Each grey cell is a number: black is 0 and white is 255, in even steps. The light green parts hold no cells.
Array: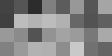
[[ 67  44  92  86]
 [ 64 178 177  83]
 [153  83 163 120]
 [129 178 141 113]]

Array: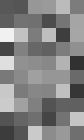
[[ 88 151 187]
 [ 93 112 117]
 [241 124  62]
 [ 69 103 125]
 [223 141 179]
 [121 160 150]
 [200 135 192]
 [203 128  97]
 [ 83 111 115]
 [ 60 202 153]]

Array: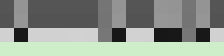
[[ 85  85  85  85 148  85 148 148]
 [ 83  83  83  83 150  83 150 150]
 [209 209 209 209  23 209  24  24]]

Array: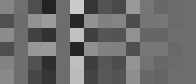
[[133  78 109  53  73 118 107]
 [ 81 145 109 146 132 116 107]
 [140  65 108  64  84 102 110]
 [ 78 151 109 144 128 120 105]
 [131  81 109  61  77 114 107]
 [138  69 109  67  84 103 110]]

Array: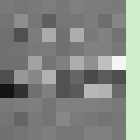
[[121 122 120 123 122]
 [116 118 118 124 133]
 [112 124 113 122 114]
 [113 121 112 129 120]
 [112 161 128 143 245]
 [ 79 135  82  74  78]
 [ 20 112  82 182 105]
 [121 126 129 127 121]
 [117 121 135 120 118]
 [113 121 119 128 120]]

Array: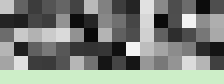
[[199  60 101 186  61 225  77  12]
 [ 36  70 147  37 112 215  78 142]
 [108 178 218   9  96 208  45 119]
 [181  96  87  51  15 189 140  42]
 [164  60  83 114  69 151 148 181]]

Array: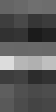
[[101 111]
 [ 62  54]
 [ 49  27]
 [105 105]
 [220 176]
 [ 61  44]
 [ 94  74]
 [ 89  68]]
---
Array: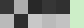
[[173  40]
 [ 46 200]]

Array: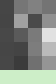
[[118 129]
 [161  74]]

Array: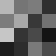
[[117 124]
 [168  56]]

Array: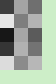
[[164 111]
 [126 179]]

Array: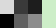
[[ 58  29]
 [ 96 140]]

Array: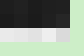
[[33 28]
 [31 27]]

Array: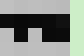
[[188 190]
 [  9  10]]

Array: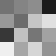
[[132 141]
 [108 197]]
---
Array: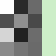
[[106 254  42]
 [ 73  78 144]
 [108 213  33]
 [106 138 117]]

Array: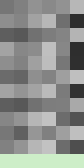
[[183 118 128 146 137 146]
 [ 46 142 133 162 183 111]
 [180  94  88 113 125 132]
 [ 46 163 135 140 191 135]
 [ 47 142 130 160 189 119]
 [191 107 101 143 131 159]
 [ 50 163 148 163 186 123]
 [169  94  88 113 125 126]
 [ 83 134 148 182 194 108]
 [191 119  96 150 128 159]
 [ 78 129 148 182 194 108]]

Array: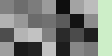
[[188 129 109 124 155  14 163]
 [140 177 152 107 113  91  19]
 [ 30  77 180 194 128  42  75]
 [122 159  27  34 193  29 135]]

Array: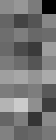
[[  0 140 151 123]
 [135 101  67  84]
 [108 110 126 104]
 [157 105  75  58]
 [133 123 109  85]
 [170 159 167 149]
 [ 89 124 115 125]
 [ 61 180 203 143]
 [137 101 126  52]
 [120 129  98 104]]

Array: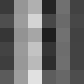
[[ 66  58 150 176  37 112]
 [ 71  78 156 212  72 106]
 [ 66  54 147 166  30 113]
 [ 67  67 154 195  53 109]
 [ 67  62 152 186  45 111]
 [ 77  91 157 225  93 103]]

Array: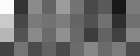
[[123 251  51 139 100 156 115  73  89  24]
 [112 202  71 122 114 125 101  81 113  47]
 [135 182  83 137 107 144 105  61  98  64]
 [ 76  67 116  76  98  74 107 135 107 124]]

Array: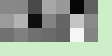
[[ 96 136 135  73 167 153   6]
 [137 155 179  14 131 101 196]
 [131 113 128 112 107  99 246]]

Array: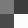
[[ 60 122]
 [251  74]]

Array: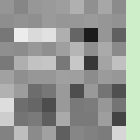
[[139 149 134 151 154 158 176 144 167]
 [146 142 146 143 154 150 151 154 150]
 [ 96 119 236 218 225 175 101  27 150]
 [138 143 140 152 143 159 181 143 170]
 [192 121 175 194 197 120 199  56 164]
 [151 161 143 151 151 160 159 140 155]
 [ 79 177 157 109 119 154  78 153 116]
 [116 221 110 102  77 153 121 124 151]
 [ 67 205 116 122  94 170 122 122 158]
 [214 130 190 139 161  95 134 129 124]]
